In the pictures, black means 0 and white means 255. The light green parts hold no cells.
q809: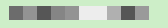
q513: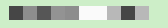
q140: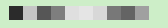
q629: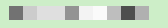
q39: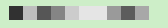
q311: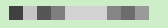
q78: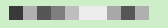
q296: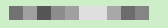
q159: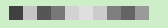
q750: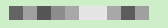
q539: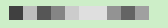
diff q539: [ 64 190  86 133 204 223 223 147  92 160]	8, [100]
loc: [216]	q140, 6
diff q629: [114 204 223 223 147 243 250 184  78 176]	7, [190]
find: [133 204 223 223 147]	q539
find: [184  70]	q513
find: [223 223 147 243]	q629

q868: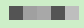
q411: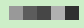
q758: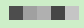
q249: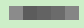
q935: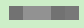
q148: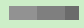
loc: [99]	q249, 2
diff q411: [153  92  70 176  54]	4, [48]
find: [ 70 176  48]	q411
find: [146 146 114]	q935

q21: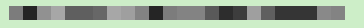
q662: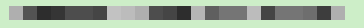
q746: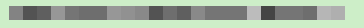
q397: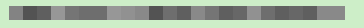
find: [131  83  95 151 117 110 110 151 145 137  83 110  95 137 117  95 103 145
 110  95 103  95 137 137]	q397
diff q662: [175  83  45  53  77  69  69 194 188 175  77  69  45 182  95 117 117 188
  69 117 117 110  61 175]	5, [77]
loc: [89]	q21, 14

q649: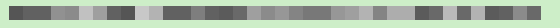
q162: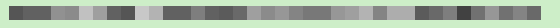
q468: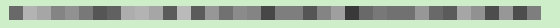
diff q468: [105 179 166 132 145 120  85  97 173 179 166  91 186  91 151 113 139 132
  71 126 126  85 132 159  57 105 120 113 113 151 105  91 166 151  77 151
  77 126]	33, [145]
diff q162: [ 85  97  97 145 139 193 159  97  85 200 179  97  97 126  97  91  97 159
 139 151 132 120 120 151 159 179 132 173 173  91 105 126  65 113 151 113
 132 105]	16, [105]

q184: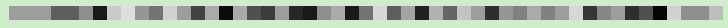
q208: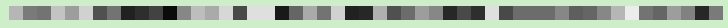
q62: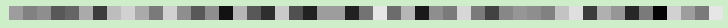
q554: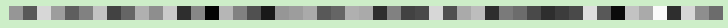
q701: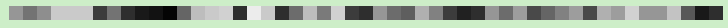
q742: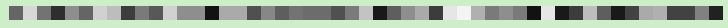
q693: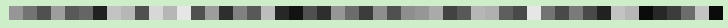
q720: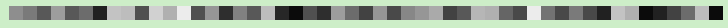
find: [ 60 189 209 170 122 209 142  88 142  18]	q62
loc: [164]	q184, 28
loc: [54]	q184, 41
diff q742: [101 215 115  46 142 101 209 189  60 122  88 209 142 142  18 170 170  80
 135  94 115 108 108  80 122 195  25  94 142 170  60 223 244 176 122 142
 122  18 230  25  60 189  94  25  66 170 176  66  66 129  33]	31, [230]

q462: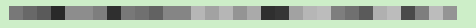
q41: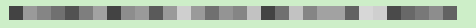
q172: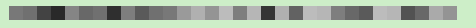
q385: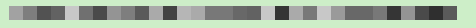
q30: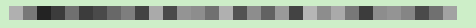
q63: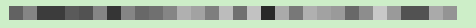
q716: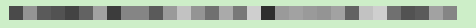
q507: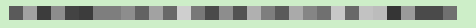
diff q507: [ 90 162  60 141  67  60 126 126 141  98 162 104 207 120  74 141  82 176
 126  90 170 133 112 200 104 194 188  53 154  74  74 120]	31, [112]
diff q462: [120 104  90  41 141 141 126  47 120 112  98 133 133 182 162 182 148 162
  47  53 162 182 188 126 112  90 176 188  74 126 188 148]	17, [170]
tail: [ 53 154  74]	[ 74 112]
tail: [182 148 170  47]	[ 53 162 182 188 126 112  90 176 188  74 126 188 148]
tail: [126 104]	[ 90 188 182  82 104 170 148]
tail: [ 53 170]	[120 200 154 104 104 120  53 148  74  47  90]

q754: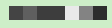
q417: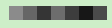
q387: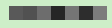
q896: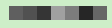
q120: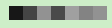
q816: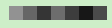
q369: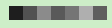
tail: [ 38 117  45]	[124]
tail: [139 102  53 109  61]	[23 74]

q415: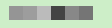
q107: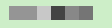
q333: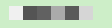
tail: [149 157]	[187  68 136 117]
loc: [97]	q333, 2
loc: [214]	q333, 5

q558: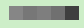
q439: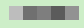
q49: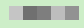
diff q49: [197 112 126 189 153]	4, [146]
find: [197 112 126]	q49
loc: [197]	q49, 0

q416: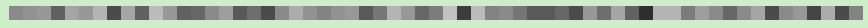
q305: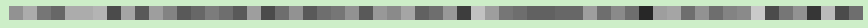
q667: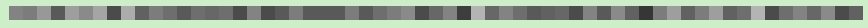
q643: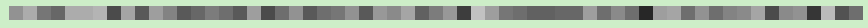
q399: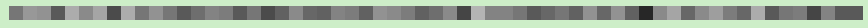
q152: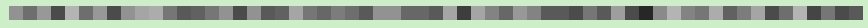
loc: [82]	q643, 59
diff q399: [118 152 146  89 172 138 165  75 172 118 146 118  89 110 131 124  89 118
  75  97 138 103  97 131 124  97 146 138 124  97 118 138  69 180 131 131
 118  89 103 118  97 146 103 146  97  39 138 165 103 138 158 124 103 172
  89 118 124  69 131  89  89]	30, [110]
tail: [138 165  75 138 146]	[ 54 187  82 110]
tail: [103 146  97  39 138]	[165 103 138 158 124 103 172  89 118 124  69 131  89  89]
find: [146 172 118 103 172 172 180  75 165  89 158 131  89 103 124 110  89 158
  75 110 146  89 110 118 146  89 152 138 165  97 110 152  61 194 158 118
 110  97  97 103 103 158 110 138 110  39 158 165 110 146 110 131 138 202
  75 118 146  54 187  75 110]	q305

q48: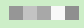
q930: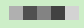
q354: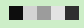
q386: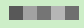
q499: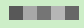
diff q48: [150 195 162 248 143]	2, [168]
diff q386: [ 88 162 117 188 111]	3, [182]
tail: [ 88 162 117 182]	[111]
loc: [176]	q930, 0
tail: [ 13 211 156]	[227  47]

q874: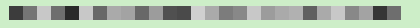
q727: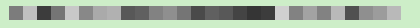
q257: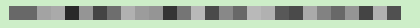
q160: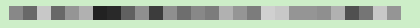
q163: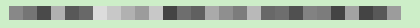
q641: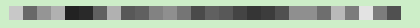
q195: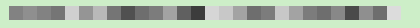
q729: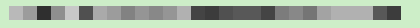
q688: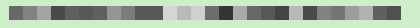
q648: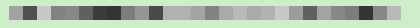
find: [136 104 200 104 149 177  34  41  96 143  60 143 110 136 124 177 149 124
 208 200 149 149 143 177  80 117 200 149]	q160
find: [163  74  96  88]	q688
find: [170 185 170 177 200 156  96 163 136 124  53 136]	q648
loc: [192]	q727, 1

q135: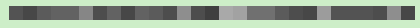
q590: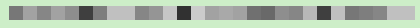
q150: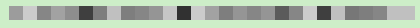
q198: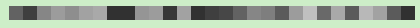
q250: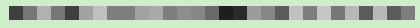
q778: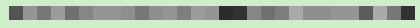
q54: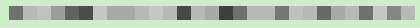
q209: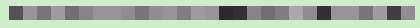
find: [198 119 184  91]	q250
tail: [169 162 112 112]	[ 91  77  71 156  83  83  83  77 142  71]
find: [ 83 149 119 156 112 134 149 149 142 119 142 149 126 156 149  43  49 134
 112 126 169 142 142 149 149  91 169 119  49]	q778
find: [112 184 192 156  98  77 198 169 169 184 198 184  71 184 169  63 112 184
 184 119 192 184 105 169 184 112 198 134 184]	q54
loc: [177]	q250, 2
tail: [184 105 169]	[184 112 198 134 184]
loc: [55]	q198, 11

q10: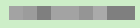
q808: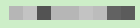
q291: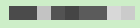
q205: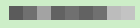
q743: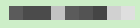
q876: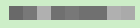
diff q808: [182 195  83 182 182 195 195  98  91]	6, [188]
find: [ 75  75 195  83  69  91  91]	q291
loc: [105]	q876, 0
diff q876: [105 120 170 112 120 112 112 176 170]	2, [176]
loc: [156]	q10, 1
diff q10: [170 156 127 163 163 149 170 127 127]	0, [163]

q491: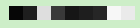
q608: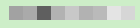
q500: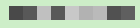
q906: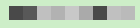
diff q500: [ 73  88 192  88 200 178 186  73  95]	7, [81]
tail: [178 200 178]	[186 228 214]
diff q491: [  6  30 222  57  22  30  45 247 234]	6, [38]

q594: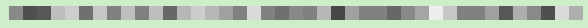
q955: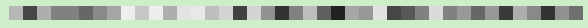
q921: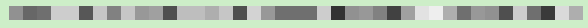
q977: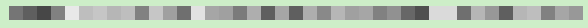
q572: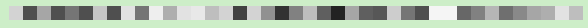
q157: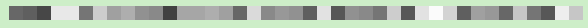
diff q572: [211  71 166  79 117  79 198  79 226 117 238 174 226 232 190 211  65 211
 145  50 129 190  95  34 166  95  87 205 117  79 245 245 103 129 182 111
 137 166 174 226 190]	1, [79]
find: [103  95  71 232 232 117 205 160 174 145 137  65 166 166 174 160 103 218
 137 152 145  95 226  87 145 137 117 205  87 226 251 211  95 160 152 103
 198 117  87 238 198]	q157
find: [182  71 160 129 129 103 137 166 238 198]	q594
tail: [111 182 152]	[ 95 182 190 129 166 152]
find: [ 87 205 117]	q572
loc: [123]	q977, 16
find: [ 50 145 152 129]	q921

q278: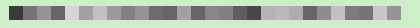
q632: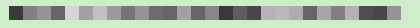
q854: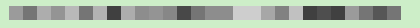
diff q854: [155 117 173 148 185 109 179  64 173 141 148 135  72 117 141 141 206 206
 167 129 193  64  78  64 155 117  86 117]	5, [117]
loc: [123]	q278, 24

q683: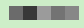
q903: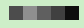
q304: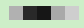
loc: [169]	q304, 3
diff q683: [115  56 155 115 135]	0, [107]

